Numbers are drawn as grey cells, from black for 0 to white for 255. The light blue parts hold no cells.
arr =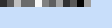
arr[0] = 46
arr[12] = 158
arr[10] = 89
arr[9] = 49

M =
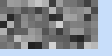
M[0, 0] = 104
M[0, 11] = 98
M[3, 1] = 175
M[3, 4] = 117
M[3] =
[41, 175, 87, 141, 117, 107, 105, 144, 208, 115, 128, 126, 116, 133]
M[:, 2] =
[153, 121, 84, 87, 97, 187, 100]
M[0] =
[104, 157, 153, 139, 176, 196, 176, 61, 157, 117, 116, 98, 64, 111]
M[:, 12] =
[64, 154, 57, 116, 105, 82, 194]
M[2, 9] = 164
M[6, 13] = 183
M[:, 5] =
[196, 64, 134, 107, 138, 146, 40]
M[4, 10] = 152
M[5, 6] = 109
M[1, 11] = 140
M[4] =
[176, 73, 97, 97, 153, 138, 84, 115, 61, 108, 152, 149, 105, 123]
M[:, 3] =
[139, 86, 135, 141, 97, 157, 184]
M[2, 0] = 154
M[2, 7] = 45
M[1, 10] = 134
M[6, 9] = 98
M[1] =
[112, 107, 121, 86, 100, 64, 100, 181, 101, 149, 134, 140, 154, 74]
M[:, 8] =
[157, 101, 55, 208, 61, 96, 111]
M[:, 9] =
[117, 149, 164, 115, 108, 93, 98]
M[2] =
[154, 40, 84, 135, 110, 134, 105, 45, 55, 164, 160, 137, 57, 118]

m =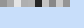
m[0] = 149
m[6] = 196
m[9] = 149
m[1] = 172

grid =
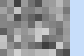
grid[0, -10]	126
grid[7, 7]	199
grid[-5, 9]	159
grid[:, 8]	[185, 167, 179, 123, 111, 130, 203, 101]
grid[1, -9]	134
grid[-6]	[133, 163, 77, 123, 100, 78, 120, 140, 179, 143]
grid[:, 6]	[151, 132, 120, 139, 207, 108, 62, 186]
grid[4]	[95, 132, 167, 149, 169, 199, 207, 145, 111, 152]
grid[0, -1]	147
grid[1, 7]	162
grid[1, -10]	163
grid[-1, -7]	174
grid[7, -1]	77
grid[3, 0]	134
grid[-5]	[134, 131, 126, 143, 107, 175, 139, 131, 123, 159]
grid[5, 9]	157
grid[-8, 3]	154
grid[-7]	[163, 134, 196, 130, 127, 146, 132, 162, 167, 120]
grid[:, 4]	[113, 127, 100, 107, 169, 146, 115, 170]
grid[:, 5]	[83, 146, 78, 175, 199, 202, 102, 186]
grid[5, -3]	123

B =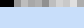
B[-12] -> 1
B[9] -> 201
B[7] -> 190
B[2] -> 151

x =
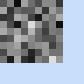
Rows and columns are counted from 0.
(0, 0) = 89
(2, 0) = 52
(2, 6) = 140
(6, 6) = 154
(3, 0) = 150
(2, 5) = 24
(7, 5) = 78
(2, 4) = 68
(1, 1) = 52
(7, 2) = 141
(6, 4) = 130
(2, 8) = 169
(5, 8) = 131
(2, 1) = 62
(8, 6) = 107
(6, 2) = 163
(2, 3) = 151
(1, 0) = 165
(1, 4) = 94
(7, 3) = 112
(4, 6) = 63
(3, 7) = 126
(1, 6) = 54
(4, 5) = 106
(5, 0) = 72
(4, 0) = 171
